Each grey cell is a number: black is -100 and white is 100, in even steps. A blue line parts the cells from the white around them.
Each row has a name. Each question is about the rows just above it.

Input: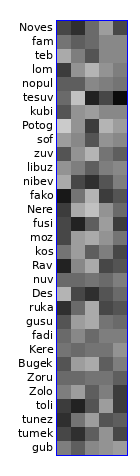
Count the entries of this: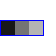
3
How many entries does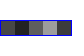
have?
5
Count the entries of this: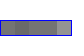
5
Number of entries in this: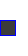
1
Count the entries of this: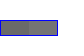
4
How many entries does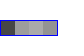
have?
4

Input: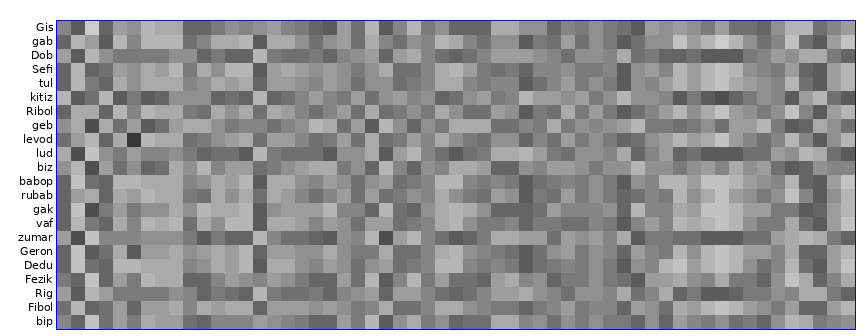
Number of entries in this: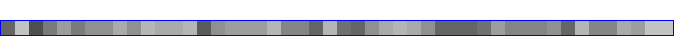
48
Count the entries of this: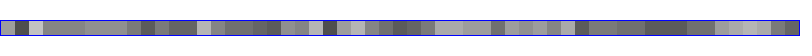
57
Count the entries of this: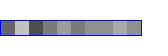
10
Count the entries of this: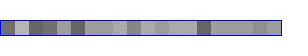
20
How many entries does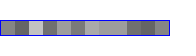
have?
12
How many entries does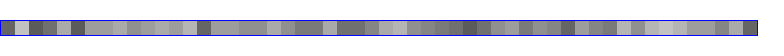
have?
54

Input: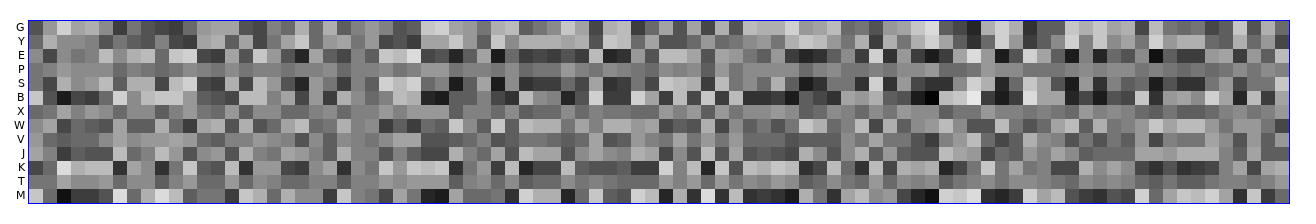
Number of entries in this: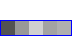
5
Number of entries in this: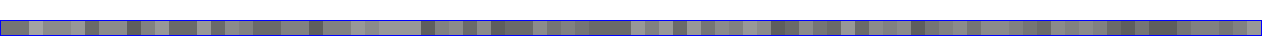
90
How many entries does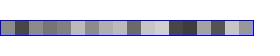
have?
18
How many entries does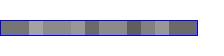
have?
14

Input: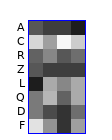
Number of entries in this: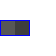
2
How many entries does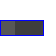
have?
3
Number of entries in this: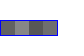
4

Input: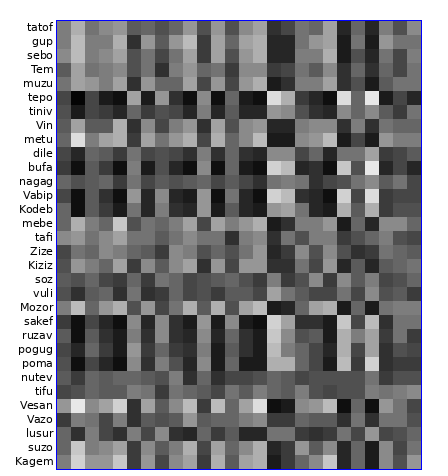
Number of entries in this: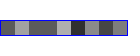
9
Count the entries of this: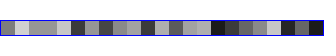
23
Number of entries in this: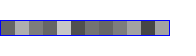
12
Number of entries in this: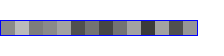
14
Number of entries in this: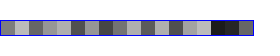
18
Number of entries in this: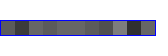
11
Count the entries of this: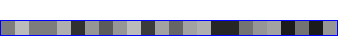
24

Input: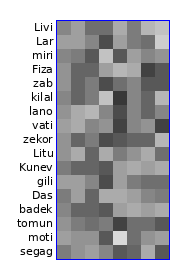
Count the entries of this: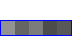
5
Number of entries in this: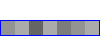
7
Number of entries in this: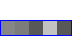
5
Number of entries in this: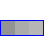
3
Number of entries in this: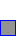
1

